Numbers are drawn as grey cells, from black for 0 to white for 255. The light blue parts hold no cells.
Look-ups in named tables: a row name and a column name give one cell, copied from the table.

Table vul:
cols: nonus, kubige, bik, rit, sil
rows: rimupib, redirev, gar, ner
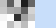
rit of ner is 189
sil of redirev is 211
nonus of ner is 253
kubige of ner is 191
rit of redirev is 94
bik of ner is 230
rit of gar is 159
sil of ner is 254
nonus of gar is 245
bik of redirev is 165
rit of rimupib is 29
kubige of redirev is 171
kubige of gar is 254
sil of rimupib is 102
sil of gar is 198
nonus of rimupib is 192
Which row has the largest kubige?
gar

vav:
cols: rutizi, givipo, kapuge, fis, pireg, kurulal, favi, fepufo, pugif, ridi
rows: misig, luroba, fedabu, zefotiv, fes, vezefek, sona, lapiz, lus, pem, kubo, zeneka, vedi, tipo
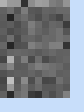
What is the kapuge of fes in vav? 85
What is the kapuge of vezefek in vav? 75
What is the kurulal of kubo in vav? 92
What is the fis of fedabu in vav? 109
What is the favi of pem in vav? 118
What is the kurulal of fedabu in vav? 78
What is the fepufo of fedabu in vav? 84
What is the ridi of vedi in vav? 87
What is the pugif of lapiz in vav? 97
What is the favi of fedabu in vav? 96
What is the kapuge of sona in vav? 80
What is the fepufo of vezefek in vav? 104

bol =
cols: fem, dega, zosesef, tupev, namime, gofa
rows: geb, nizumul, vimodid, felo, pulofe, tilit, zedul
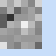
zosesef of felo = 168
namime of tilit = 152
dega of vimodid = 50
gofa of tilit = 154
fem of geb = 198
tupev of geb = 169
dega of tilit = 146
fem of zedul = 225
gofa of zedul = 105
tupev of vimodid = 152
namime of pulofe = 164
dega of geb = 166
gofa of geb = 211
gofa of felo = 139
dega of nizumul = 174
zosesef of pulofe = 147
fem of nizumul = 125
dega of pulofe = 154

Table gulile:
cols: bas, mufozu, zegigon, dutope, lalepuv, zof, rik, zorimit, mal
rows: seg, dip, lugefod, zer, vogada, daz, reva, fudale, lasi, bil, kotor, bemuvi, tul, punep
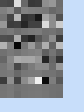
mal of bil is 152
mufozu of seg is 70
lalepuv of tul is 118
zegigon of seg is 220
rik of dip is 121
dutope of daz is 53
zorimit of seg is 151
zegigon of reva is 7
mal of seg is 108
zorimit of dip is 104
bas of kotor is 119
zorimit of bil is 108

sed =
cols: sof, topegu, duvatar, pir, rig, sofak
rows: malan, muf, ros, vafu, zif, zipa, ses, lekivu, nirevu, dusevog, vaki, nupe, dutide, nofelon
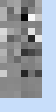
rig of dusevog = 128
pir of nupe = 129
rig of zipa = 38
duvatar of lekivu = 163
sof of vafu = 138
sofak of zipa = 230
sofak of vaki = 67
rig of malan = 110
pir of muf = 69
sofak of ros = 200

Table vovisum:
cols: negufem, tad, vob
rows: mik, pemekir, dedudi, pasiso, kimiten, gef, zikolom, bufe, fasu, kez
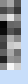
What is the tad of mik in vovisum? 168
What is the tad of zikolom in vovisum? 201
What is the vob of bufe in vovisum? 112
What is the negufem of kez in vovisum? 138
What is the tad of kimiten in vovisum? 82
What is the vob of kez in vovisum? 210
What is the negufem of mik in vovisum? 138
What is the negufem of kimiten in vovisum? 12
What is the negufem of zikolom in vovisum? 65
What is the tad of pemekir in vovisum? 102
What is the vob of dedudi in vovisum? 152
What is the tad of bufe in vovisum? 168
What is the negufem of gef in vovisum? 78
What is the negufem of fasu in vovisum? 32
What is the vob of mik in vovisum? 86
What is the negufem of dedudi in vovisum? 165
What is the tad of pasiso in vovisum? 102
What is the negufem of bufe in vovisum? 98
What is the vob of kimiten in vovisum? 60

